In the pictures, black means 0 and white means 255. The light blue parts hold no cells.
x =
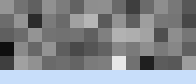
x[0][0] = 149
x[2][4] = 113
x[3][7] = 98
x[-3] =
[95, 108, 148, 115, 113, 115, 96, 128, 178, 174, 163, 79, 142, 118]
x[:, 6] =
[142, 182, 96, 85, 123]
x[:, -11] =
[145, 123, 115, 147, 106]
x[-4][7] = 90
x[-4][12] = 117
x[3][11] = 122
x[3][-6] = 136
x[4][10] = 31
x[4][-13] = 161
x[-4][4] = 106
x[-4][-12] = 43
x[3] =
[15, 138, 103, 147, 94, 73, 85, 98, 136, 122, 143, 122, 135, 96]
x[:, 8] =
[105, 147, 178, 136, 231]
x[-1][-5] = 113
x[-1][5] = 100

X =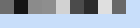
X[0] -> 108
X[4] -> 210
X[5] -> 75
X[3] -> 142

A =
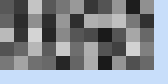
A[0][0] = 88
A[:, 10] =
[144, 49, 104, 128, 105]
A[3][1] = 104
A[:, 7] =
[84, 167, 26, 84, 26]
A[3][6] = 175
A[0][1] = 59
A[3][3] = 92
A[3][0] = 83
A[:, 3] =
[88, 46, 38, 92, 105]
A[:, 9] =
[29, 120, 167, 210, 80]
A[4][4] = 38
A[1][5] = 46
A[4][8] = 149
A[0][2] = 196
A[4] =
[120, 164, 112, 105, 38, 101, 172, 26, 149, 80, 105]

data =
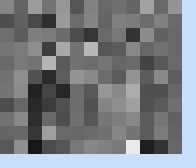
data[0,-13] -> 134
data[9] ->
[101, 103, 54, 159, 104, 103, 107, 112, 134, 116, 92, 123, 100]
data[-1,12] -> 103
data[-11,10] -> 163
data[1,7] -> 101
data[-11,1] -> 100
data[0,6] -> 130
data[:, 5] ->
[85, 108, 77, 114, 113, 148, 109, 109, 112, 103, 119]
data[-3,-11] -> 45
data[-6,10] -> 92
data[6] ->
[116, 139, 34, 68, 39, 109, 88, 151, 137, 172, 80, 80, 102]
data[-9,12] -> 104
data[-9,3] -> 123
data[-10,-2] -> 128
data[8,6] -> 86
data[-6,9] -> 148
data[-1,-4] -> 234
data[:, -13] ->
[134, 78, 110, 118, 105, 114, 116, 77, 114, 101, 87]
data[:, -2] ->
[104, 128, 97, 113, 88, 137, 80, 90, 117, 123, 51]
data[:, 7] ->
[104, 101, 106, 85, 118, 108, 151, 133, 118, 112, 129]
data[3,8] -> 92
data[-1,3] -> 76
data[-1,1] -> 143
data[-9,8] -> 119
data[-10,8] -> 127
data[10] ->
[87, 143, 23, 76, 85, 119, 135, 129, 122, 234, 31, 51, 103]
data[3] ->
[118, 123, 142, 62, 169, 114, 183, 85, 92, 136, 102, 113, 104]

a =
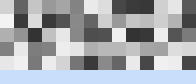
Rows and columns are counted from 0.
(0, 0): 210
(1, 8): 153
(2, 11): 236
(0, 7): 221
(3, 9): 196
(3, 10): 165
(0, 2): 197
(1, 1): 58
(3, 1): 232
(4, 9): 234
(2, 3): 193
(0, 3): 153
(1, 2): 219
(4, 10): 71
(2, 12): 85
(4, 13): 70
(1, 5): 137
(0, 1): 99

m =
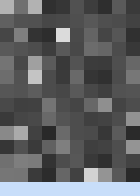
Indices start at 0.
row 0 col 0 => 179
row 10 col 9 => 148
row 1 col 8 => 76
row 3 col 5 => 72
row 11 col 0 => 112
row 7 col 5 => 69
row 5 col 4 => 58
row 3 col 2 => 77
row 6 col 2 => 93
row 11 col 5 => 87
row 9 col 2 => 65
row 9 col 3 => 41
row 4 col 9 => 103
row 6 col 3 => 76
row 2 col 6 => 100
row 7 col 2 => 65
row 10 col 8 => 78
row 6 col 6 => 72
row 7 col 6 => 103
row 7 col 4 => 77
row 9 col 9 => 42
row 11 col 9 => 66
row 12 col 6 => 210
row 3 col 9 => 56
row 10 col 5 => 85
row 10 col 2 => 58
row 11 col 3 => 51
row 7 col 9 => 77
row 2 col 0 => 70
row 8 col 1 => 70
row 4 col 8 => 79
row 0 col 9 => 58
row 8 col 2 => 73
